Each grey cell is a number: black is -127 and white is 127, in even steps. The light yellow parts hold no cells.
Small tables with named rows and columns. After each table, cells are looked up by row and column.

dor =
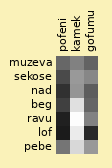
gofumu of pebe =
24
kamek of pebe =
88
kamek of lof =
107
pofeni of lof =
-100
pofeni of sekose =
-53
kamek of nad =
21
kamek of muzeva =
1
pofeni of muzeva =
-24
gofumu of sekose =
7
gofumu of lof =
-86
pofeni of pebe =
-10
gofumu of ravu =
2
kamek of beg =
96
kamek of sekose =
25
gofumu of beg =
-26
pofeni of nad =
-78
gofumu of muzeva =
-28
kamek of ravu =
125
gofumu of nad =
-34
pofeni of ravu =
-95

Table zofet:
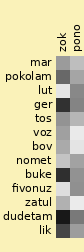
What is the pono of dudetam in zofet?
-6
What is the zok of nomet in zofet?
67
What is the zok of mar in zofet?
27
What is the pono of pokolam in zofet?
37
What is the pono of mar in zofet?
62
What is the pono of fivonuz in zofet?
16
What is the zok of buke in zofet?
-80
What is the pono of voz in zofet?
106
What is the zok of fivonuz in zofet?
94
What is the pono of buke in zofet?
18
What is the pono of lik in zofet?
29
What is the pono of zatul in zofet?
107
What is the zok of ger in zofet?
-78
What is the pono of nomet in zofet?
34

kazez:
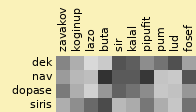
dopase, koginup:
46
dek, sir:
-44
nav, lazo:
62
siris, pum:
45
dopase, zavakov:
-5
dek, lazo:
89
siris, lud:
70
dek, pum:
-12
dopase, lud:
65
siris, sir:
57
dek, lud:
-47
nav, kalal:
-37
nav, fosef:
-43
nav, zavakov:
27
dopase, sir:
-30
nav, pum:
68

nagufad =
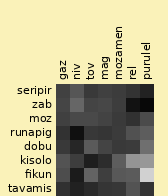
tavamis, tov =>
-85
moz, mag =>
-60
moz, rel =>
-78
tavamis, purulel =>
-76
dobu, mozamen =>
-70
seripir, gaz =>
-62

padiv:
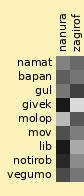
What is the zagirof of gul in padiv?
-62
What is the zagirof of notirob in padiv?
12
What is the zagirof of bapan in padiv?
-11
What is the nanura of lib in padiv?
-101
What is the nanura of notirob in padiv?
-87
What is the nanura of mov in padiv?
-48
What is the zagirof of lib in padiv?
41
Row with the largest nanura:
molop

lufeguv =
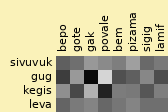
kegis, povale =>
-93
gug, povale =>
85
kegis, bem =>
-3
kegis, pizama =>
-6
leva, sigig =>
-16
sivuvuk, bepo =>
-32
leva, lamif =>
-16
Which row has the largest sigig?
gug

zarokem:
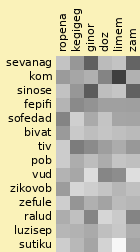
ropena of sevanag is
67
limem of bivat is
63
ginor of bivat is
62
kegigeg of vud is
39
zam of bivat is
58
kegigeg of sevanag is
23
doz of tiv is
30
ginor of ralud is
5
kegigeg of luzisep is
50
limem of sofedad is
37
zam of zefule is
54
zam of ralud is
4
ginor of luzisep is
42
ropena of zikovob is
28

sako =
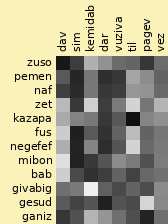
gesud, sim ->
-60
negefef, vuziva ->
-42
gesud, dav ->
-37
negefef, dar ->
-82
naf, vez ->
-21
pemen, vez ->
-28
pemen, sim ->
-89
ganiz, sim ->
-46
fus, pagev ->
-28
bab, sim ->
-53
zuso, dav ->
-103
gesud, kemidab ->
-42
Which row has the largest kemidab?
givabig

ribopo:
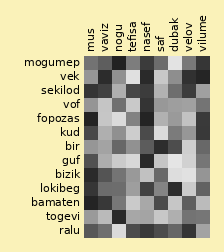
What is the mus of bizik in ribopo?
-85
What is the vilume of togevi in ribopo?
-9
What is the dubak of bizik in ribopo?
93
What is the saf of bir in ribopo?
-82
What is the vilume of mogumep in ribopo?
-73
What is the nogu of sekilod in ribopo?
47
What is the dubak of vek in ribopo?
14
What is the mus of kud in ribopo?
-55
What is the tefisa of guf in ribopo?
88
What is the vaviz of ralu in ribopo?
-16
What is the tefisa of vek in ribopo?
96
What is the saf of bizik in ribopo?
-22
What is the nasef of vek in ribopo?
-85
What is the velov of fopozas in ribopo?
66

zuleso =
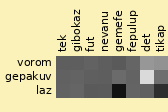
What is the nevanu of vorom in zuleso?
-33
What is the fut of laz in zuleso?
-37
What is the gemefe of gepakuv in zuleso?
-20
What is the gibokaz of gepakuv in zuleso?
-28
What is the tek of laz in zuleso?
-29
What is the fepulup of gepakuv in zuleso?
-28
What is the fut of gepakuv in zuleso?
-32
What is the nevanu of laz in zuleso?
-36

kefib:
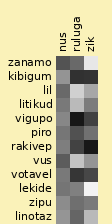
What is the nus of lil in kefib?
-22
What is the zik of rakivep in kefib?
-103
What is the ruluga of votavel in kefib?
-73
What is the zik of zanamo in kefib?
103
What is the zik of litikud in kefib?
-3
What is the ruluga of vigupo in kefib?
-104
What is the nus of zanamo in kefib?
-44
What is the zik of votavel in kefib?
-56
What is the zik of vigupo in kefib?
-62
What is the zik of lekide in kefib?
115

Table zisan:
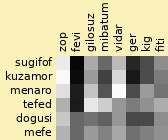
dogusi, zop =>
71
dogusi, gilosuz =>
-14
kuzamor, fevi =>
-116
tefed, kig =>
17
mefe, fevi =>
-23
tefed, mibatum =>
77
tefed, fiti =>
45
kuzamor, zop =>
121
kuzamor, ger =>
-103
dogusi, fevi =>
-24

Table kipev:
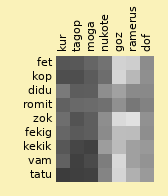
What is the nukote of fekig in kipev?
11
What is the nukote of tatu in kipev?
4
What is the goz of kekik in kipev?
59
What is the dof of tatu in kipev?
26
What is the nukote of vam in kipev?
-2
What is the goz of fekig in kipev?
61
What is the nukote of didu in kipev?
14
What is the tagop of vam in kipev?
-63
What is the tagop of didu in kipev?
-34
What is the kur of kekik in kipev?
-40
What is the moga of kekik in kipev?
-62
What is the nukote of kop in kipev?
-18
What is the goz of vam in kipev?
88
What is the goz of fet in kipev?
82
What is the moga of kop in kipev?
-36
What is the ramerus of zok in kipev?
97
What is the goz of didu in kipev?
33
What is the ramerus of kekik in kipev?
32
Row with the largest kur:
didu

